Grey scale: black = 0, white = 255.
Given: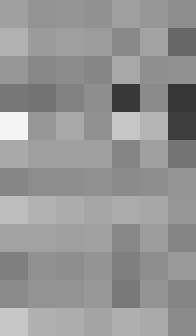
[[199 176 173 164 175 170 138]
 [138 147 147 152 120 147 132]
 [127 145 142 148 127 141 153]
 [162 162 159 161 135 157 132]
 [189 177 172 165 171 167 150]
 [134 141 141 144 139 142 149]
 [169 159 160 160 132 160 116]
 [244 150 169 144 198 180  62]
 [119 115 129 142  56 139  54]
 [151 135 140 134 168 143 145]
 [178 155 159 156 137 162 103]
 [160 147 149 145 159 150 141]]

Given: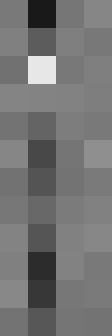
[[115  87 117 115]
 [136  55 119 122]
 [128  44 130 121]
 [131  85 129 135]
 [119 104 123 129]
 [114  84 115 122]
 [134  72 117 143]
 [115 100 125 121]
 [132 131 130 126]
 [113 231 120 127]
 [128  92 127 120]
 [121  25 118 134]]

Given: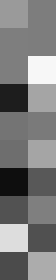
[[ 75 172]
 [221  80]
 [ 82 127]
 [ 14  88]
 [110 165]
 [116 122]
 [ 29 165]
 [126 247]
 [126 125]
 [154 125]]

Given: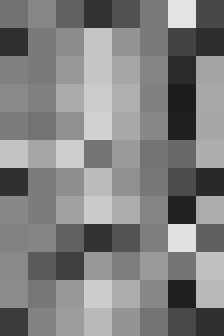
[[ 59 131 157 184 148 116  73  47]
 [140 118 151 205 172 136  31 184]
 [137  90  63 151 125 153 117 193]
 [130 133  97  50  84 125 224  96]
 [136 124 160 202 172 132  34 172]
 [ 48 124 142 187 144 119  76  41]
 [194 165 206 117 154 115 104 174]
 [124 115 144 209 169 136  32 167]
 [137 128 170 203 175 129  29 168]
 [129 121 151 197 166 133  43 163]
 [ 47 121 140 196 147 121  67  46]
 [114 134  98  50  81 121 227  72]]

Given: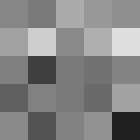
[[138  83 130 146  32]
 [ 96 129 122 106 162]
 [128  63 122 114 132]
 [162 206 137 175 222]
 [134 121 171 152 143]]

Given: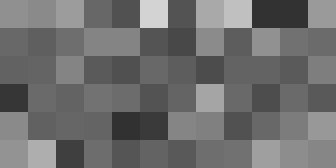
[[147 174  63 109  85  99  89 110 113 159 141 134]
 [138  97 102 100  49  58 133 128  81 104 124 152]
 [ 54 106  99 114 108  83 100 165 105  77 106  89]
 [ 98 100 132  90  80 104  93  76  99  99  90 126]
 [104  95 110 132 132  84  72 139  93 145 113 107]
 [144 138 156 103  81 211  83 169 192  50  50 154]]
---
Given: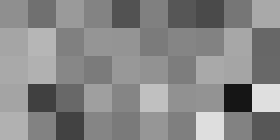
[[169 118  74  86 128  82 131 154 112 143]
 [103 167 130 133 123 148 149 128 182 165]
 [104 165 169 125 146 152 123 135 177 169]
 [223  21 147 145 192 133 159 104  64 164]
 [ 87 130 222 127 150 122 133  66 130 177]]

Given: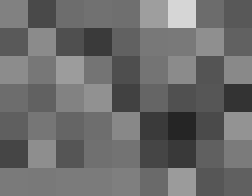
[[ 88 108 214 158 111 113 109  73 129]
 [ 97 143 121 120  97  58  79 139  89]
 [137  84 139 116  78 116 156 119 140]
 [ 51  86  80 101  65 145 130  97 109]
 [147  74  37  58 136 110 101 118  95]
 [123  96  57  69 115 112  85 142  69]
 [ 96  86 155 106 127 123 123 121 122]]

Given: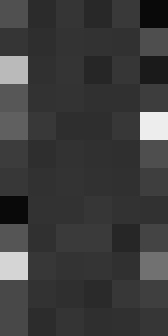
[[  9  57  40  53  43  80]
 [ 78  49  50  51  46  53]
 [ 26  54  38  52  48 186]
 [ 61  48  48  51  50  87]
 [237  55  46  46  56  96]
 [ 78  47  48  50  46  60]
 [ 62  48  49  51  49  55]
 [ 49  50  54  50  50   9]
 [ 68  38  58  58  48  85]
 [113  48  52  51  55 213]
 [ 63  55  42  47  50  72]
 [ 54  48  47  52  44  72]]

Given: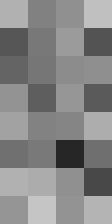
[[192 144 129 177]
 [ 83 155 120  86]
 [143 140 118 100]
 [ 90 150  94 147]
 [173 133 130 162]
 [111  38 121 112]
 [ 72 144 172 177]
 [180 147 197 149]]

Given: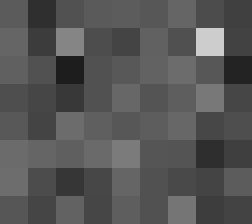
[[ 64  76 101  87  92  90  81  47  91]
 [ 66 205  80  97  68  77 133  60 101]
 [ 35  87 108  98  88  81  29  81  96]
 [ 70 120  94  84 103  81  56  70  78]
 [ 78  71 103  93  87  95 108  68  88]
 [ 63  46  84  85 123 106  95 101 107]
 [ 92  68  73  81 101  71  54  76 109]
 [ 67  61 117  81  94  70  98  69  86]]

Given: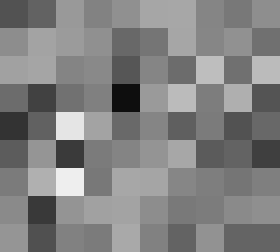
[[142 120 133 167 166 144 130 153  98  82]
 [112 145 134 166 117 104 144 155 163 141]
 [187 112 190 108 133  86 137 132 165 161]
 [ 84 175 125 187 154  14 128 113  65 108]
 [104  82 123  95 133 105 163 229  97  51]
 [ 63  99  91 167 148 132 123  58 149  92]
 [127 117 126 134 165 167 120 238 176 123]
 [143 138 124 121 141 163 161 148  57 138]
 [100 100 146  99 129 169 123 129  80 149]]

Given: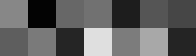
[[ 70  85  29 113 103   3 135]
 [ 36 168 124 223  37 122  94]]
